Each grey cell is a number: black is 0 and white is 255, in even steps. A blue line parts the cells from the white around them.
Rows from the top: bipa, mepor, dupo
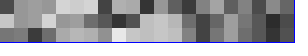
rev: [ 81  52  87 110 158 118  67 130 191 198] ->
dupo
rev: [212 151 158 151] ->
bipa
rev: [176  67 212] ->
bipa

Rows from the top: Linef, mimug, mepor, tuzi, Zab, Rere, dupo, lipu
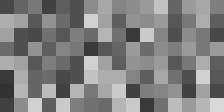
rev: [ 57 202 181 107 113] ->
lipu
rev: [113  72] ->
mepor
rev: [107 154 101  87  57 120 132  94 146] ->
tuzi
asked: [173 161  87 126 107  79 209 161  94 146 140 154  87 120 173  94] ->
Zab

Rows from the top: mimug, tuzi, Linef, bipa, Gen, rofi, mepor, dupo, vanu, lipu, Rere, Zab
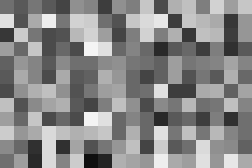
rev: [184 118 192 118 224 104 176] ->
lipu
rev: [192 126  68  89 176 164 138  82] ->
dupo
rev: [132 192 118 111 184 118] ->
dupo
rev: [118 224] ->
lipu
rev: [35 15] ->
Zab
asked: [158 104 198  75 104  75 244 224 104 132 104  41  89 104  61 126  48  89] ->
bipa

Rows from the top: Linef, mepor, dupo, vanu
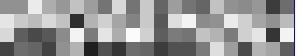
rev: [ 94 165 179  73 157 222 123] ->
vanu
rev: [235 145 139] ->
mepor

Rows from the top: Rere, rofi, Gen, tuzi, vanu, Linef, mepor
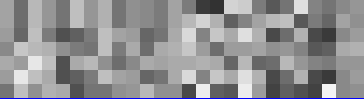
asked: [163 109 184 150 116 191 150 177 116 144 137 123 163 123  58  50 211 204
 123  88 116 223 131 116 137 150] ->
Rere
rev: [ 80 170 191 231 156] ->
Linef
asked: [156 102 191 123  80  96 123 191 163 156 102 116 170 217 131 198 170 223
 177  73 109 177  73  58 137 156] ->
Gen
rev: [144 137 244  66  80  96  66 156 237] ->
mepor

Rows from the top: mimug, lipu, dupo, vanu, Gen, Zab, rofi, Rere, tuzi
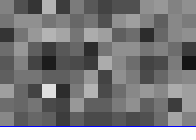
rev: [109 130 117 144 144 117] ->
vanu
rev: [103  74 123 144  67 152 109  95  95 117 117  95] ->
Zab
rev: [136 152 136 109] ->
rofi
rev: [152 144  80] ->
mimug

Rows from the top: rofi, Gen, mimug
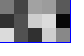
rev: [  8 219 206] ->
Gen
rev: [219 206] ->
Gen
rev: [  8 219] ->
Gen
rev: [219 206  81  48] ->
Gen
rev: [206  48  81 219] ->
mimug

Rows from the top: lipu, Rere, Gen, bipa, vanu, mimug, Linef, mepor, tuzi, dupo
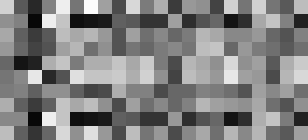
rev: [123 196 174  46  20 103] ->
tuzi
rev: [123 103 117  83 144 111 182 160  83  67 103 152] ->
bipa

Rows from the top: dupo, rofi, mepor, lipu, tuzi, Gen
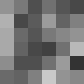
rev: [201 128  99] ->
Gen
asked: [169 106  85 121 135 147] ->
mepor
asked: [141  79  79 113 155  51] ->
tuzi
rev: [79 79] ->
tuzi
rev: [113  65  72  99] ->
lipu

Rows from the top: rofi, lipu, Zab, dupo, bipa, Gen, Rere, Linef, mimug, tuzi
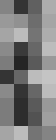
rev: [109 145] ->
lipu
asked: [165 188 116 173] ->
Zab
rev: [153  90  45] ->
Linef
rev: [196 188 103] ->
Gen
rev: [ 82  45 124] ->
mimug
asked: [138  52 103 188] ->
Rere

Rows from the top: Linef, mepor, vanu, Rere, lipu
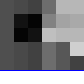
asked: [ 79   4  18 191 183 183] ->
vanu
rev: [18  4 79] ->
vanu
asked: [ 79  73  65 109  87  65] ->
lipu
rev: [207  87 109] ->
Rere
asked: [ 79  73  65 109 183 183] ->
Linef

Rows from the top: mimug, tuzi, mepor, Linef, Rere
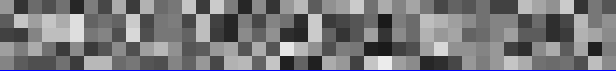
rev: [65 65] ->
mimug
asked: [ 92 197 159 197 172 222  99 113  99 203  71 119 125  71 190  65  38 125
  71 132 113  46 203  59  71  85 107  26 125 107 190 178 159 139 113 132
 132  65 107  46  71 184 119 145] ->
tuzi
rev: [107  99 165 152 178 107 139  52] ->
mepor
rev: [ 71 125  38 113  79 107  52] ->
mimug
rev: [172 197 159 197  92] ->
tuzi
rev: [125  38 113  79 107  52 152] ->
mimug

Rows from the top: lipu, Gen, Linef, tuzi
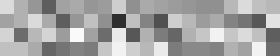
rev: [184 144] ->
lipu
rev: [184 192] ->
lipu
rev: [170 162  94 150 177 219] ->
lipu
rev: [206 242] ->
tuzi

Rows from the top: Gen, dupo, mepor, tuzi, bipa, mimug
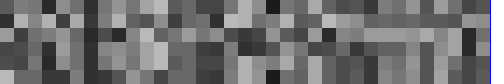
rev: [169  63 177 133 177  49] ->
dupo
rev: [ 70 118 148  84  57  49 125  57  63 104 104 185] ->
tuzi
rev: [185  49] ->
dupo
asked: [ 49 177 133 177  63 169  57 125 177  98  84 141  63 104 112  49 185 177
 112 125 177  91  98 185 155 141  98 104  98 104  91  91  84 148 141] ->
dupo

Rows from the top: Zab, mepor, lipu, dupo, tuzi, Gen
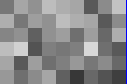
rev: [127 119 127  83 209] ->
dupo
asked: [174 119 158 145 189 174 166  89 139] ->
mepor
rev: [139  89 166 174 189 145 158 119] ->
mepor
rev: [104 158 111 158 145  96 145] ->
lipu
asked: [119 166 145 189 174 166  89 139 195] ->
Zab
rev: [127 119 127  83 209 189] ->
dupo

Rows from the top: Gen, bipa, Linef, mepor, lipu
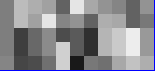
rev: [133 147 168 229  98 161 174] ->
Gen
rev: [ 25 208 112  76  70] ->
lipu

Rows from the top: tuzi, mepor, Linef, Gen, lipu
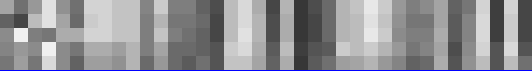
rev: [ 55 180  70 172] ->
tuzi
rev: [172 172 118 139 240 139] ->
Gen
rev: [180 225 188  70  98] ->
Linef

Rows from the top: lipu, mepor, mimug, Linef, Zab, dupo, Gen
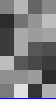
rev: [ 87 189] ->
Zab
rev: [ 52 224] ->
Gen
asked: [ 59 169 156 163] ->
mimug
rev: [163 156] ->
mimug

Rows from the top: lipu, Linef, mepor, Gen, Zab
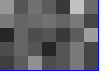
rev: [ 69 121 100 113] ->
Linef
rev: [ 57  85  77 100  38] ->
mepor
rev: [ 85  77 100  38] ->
mepor
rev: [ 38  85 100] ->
Gen
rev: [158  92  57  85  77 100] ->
mepor
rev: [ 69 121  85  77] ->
Zab

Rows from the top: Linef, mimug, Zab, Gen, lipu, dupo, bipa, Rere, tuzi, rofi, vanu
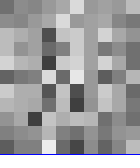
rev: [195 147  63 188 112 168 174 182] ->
Rere
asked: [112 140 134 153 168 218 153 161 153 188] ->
Linef
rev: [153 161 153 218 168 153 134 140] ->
Linef
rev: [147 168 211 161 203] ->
Zab
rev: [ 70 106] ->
vanu

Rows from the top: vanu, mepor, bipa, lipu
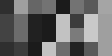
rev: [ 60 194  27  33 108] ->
mepor
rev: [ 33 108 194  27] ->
lipu
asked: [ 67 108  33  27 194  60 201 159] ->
mepor
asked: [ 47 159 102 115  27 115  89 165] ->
vanu

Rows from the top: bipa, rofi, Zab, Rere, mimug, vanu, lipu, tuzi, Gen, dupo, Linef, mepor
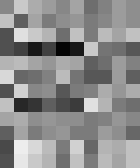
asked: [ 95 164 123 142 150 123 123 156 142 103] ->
dupo
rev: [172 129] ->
lipu
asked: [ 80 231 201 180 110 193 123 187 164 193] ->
mepor
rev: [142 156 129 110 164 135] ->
bipa
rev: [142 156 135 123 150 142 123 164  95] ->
rofi
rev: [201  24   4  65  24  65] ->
Rere

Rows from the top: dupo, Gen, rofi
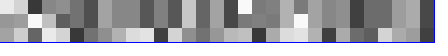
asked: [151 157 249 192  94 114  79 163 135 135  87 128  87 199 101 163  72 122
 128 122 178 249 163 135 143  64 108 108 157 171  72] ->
Gen
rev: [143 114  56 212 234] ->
rofi
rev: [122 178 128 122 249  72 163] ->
dupo
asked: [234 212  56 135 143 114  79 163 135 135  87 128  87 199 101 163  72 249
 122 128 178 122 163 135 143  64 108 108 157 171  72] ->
dupo
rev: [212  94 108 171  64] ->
rofi
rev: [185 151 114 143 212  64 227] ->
rofi
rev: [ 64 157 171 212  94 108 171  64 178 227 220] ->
rofi

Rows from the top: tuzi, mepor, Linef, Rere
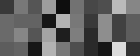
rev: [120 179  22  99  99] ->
mepor
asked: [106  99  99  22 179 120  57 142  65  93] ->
mepor
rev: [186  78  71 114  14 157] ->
tuzi
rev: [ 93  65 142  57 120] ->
mepor
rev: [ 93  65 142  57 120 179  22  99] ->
mepor

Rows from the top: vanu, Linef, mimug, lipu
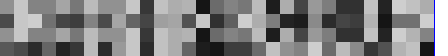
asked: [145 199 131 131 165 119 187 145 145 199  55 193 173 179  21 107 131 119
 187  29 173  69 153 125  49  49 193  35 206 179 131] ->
mimug
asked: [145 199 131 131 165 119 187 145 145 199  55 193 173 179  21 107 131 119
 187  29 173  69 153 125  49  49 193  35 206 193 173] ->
vanu
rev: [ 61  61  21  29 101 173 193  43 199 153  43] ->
lipu
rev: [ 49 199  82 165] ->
Linef

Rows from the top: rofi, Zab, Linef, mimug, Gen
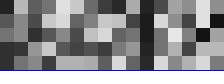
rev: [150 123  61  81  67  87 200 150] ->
mimug
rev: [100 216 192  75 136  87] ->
Linef
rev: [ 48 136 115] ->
Linef

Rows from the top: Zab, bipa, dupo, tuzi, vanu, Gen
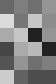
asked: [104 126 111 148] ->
Zab
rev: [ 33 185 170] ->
tuzi
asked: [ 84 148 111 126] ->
vanu
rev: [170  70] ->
tuzi
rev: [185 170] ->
tuzi

